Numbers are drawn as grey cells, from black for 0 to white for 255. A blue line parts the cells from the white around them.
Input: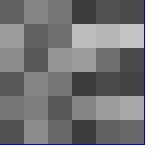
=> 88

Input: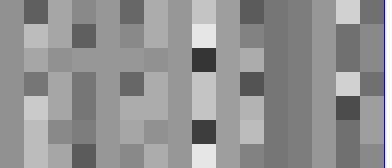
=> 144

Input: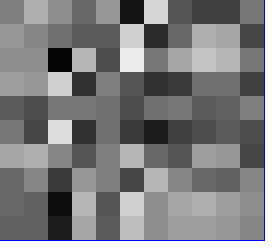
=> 104

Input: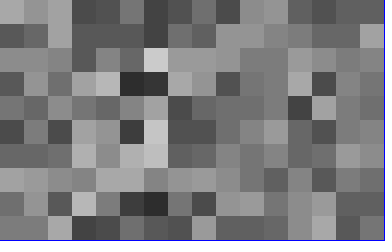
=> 162

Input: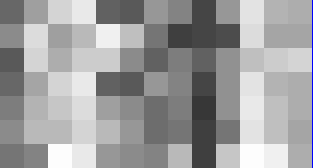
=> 125

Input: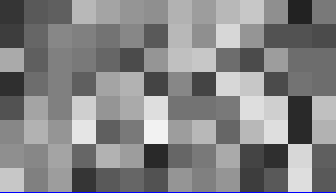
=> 135

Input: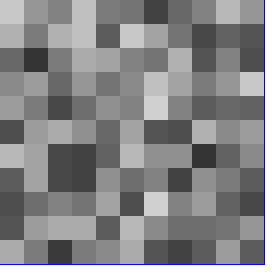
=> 78

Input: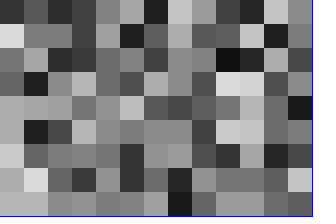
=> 203

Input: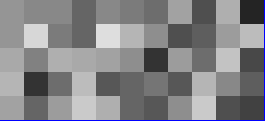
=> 169
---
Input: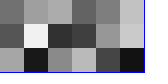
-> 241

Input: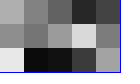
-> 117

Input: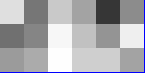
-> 133

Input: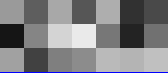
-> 133

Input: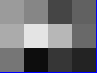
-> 228

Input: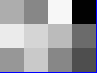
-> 213

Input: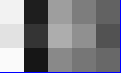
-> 52
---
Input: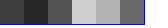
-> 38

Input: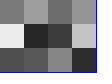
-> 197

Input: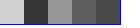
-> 208

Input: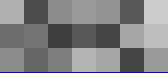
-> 125

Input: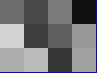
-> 152

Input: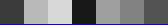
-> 216

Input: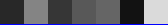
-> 54

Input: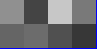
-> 121
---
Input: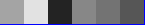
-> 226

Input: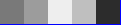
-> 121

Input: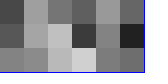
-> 139

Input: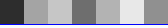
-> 198

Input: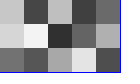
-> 114

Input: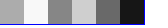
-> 248

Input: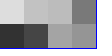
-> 121

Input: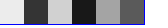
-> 52

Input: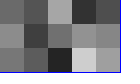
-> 119
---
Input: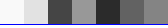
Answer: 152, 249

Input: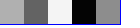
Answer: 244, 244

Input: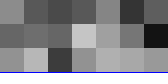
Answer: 197, 197

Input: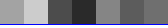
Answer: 42, 204

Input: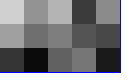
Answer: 126, 208

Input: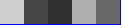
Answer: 48, 207
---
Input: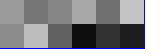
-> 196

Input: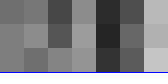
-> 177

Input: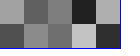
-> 175

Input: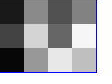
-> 246

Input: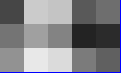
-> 43

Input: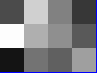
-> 89

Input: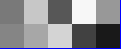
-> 152

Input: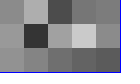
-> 139

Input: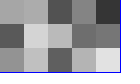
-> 118
